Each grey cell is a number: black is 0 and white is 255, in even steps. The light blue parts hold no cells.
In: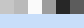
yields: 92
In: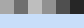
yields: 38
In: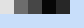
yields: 39
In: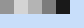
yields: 25
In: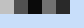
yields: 41
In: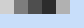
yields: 177
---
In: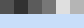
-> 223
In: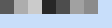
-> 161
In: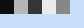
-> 235
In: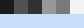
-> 121
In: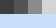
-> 139
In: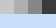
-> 135
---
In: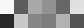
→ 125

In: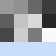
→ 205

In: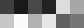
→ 230

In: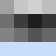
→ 111

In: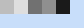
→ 113

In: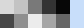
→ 236
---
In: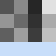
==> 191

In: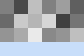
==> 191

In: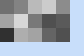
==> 80

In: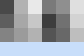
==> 190

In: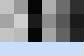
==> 36

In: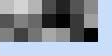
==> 3

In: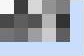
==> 94
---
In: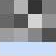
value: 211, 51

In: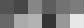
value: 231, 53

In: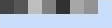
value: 190, 49

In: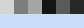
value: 212, 20

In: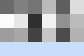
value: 251, 47

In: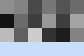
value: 205, 19

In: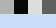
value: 221, 8
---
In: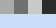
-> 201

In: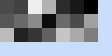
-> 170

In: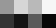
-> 90

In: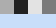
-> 227

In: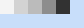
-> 141

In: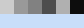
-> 176
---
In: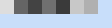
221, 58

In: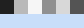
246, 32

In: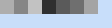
194, 47

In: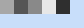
231, 47

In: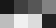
240, 23

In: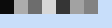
215, 11
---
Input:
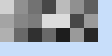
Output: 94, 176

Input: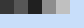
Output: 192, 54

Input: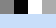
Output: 172, 131

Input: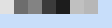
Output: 183, 225

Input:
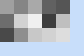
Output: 85, 73

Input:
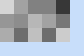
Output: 55, 172

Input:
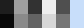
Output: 79, 9

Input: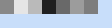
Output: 125, 136
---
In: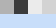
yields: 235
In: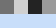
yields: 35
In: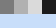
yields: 218
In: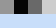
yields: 105
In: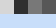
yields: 120
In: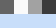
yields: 162
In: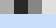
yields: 134
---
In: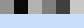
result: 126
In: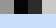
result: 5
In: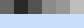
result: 139
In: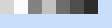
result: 109
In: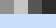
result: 197
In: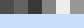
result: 132
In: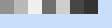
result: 206
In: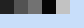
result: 114
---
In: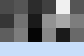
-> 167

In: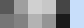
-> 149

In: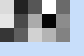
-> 4

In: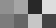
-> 198

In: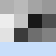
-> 24

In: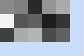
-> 29

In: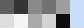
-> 211

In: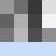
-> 65

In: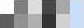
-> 52

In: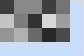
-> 215
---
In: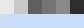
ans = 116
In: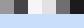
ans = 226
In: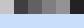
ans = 127
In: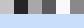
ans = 91
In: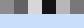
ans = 20
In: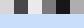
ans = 122
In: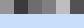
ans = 128
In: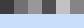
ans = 80
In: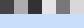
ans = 228
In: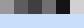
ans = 112
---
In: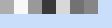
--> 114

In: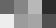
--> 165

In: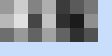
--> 47

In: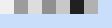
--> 32

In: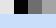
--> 110

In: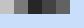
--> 67
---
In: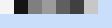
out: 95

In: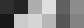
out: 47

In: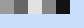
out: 134

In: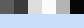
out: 92

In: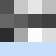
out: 72

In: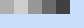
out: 152
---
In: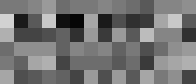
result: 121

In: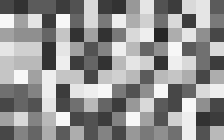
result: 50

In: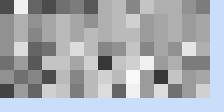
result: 240

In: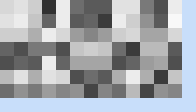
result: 225

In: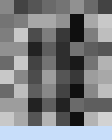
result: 67
